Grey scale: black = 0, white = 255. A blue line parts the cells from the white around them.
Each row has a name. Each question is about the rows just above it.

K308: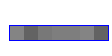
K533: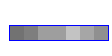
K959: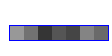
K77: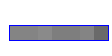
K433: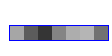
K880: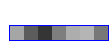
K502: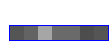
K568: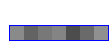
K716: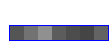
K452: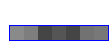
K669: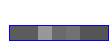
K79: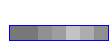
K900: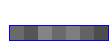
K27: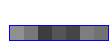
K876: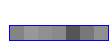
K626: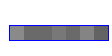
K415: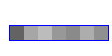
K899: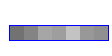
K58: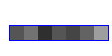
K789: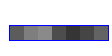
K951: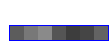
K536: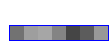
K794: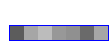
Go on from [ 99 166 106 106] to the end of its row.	[77 85]
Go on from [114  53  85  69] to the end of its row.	[132 106]
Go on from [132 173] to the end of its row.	[181 114]
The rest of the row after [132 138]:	[126 126 132 106]
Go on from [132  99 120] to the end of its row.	[126 126 132  99]
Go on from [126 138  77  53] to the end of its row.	[69 99]
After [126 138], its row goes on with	[77 53 69 99]

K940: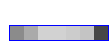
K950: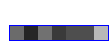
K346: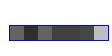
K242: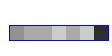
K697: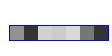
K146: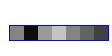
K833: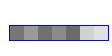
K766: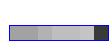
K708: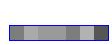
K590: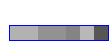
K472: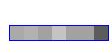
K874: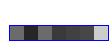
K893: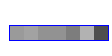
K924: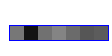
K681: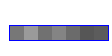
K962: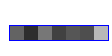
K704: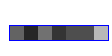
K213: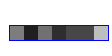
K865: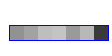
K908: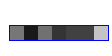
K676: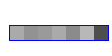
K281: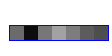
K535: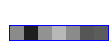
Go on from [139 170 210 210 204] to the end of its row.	[196  71]
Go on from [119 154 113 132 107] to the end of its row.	[86 92]
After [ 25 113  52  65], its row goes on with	[ 65 196]

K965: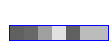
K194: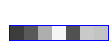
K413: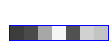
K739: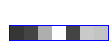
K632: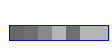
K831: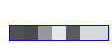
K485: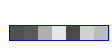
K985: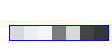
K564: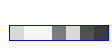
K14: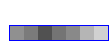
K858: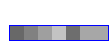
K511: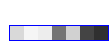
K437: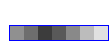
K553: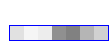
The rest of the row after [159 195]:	[110 167 167]
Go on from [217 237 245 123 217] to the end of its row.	[68 54]
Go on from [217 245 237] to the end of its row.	[116 209  68  48]
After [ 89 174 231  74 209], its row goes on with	[188]
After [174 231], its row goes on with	[ 74 209 188]

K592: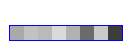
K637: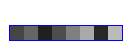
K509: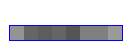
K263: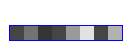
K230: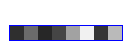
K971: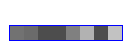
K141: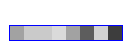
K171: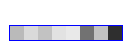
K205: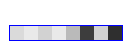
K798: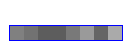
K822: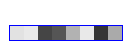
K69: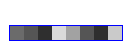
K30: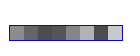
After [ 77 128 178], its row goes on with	[ 77 194]
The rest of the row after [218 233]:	[210 233 186  61 210  47]
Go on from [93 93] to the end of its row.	[121 154 101 170]
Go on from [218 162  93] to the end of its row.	[210  61]

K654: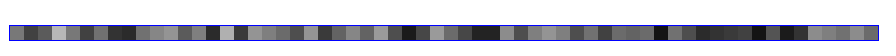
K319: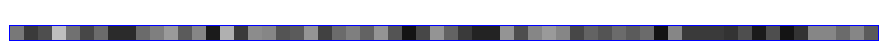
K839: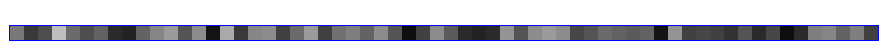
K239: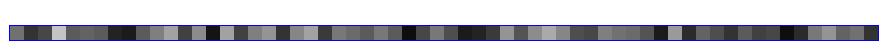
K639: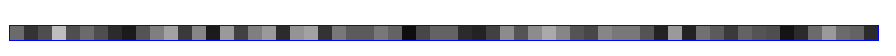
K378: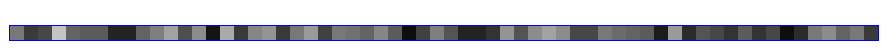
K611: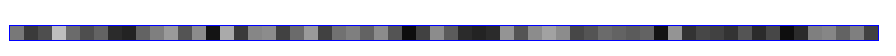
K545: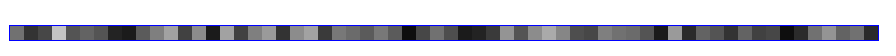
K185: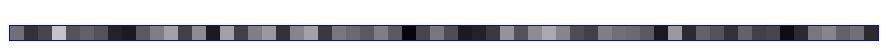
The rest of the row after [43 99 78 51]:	[ 91  65  71  14  43 120 148  99 113  51]
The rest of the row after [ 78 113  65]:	[107  99 107  20 113  78  43  51  58  65  20  84  27  51 140 127 113 140
 107]
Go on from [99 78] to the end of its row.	[ 51  91  65  71  14  43 120 148  99 113  51]
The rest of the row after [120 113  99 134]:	[ 91  14  65 127  84  35  35  51 148  84 140 162 140  71  71 120 107  99
  91  27 154  43  84  71  51  91  51  71  14  43 120 140  99 120  58]
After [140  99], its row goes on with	[120  58]

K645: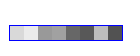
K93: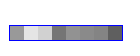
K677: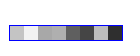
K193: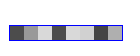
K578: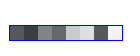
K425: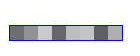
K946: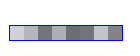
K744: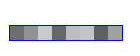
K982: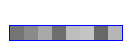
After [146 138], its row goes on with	[132  95]
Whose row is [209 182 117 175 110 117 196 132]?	K946

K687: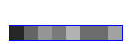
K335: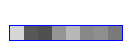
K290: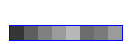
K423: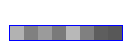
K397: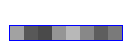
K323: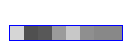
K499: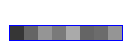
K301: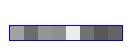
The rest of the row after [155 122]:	[184 128  94  88]
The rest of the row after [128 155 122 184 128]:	[94 88]
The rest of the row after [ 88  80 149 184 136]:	[143 122]
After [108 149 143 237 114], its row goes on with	[ 88 101]
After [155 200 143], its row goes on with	[136 136]
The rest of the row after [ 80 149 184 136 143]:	[122]
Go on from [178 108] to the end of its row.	[108 162]

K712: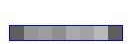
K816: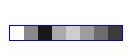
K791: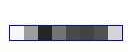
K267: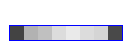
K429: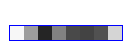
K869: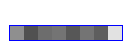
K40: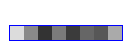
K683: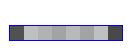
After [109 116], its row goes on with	[ 87 116  94 226]
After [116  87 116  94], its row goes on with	[226]
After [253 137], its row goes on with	[ 23 170 206 157 109  59]
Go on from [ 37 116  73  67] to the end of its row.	[ 81 213]

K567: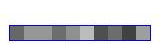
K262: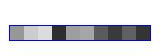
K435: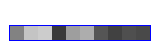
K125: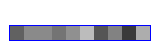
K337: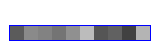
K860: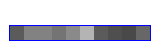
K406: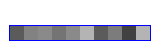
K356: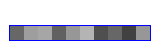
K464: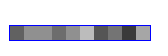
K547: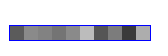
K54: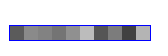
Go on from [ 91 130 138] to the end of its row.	[116 138 180  91 124  65 180]
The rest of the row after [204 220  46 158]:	[166  91  58  97  52]

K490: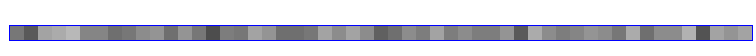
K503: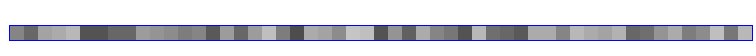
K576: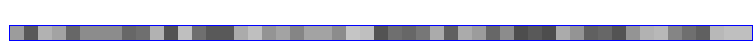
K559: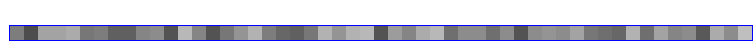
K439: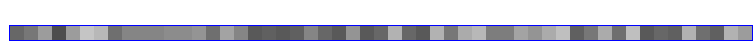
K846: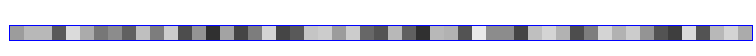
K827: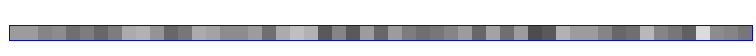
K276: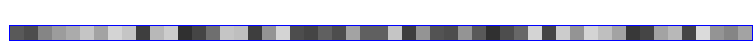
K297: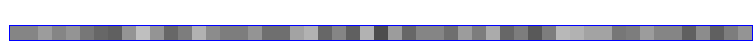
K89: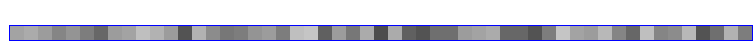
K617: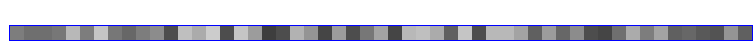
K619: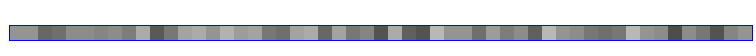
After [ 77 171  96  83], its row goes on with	[111 111 156 163 171 103 103  83 125 197 163 156 184 133 103 191 133 140
 184  83 111 178 125]
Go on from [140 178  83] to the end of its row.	[163 148 163]
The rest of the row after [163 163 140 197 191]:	[ 83 111 103 119 171  96 171 156 103 140  77  89  77 171 148  96 103  83
 148 178 184 133 111  96 184 191 191]
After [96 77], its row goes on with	[163  96  96 197  62 148  83  77 148  89  48  77 103 212  69 204 148 212
 191 163  56  69 163 184  69 219 148 133 163]
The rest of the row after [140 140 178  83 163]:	[148 163]
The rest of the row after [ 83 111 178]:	[125]
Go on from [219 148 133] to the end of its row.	[163]

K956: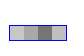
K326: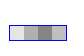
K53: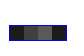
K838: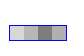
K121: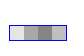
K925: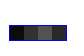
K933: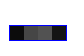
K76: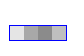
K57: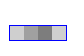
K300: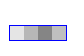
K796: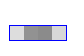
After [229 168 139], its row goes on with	[191]
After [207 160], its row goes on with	[125 207]

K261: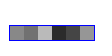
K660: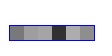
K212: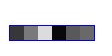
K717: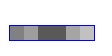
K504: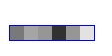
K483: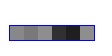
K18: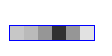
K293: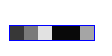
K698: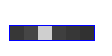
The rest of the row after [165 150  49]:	[150 226]
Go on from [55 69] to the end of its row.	[207  63  55  49]
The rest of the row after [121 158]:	[165  49 173 142]
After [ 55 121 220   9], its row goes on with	[ 89 105]
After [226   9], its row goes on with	[  9 165]
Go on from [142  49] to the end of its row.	[ 31 142]

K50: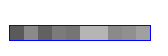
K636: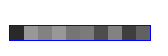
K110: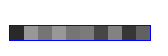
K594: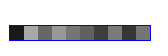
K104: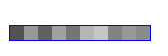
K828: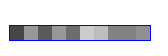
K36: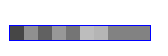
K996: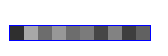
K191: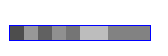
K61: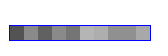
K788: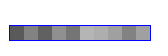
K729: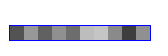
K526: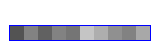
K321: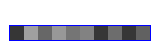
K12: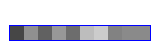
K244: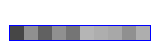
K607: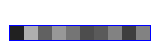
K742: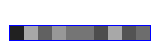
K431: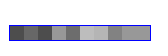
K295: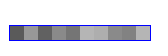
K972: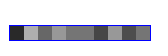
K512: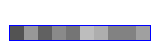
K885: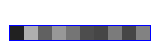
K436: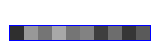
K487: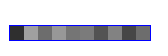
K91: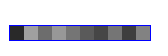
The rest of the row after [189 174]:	[130 130 160]
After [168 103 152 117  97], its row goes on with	[ 62 123  54 117]
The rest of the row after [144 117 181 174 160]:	[130 160]
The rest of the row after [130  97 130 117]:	[197 174 144 130 168]
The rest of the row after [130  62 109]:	[54 90]
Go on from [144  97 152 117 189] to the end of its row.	[181 130 130 130]

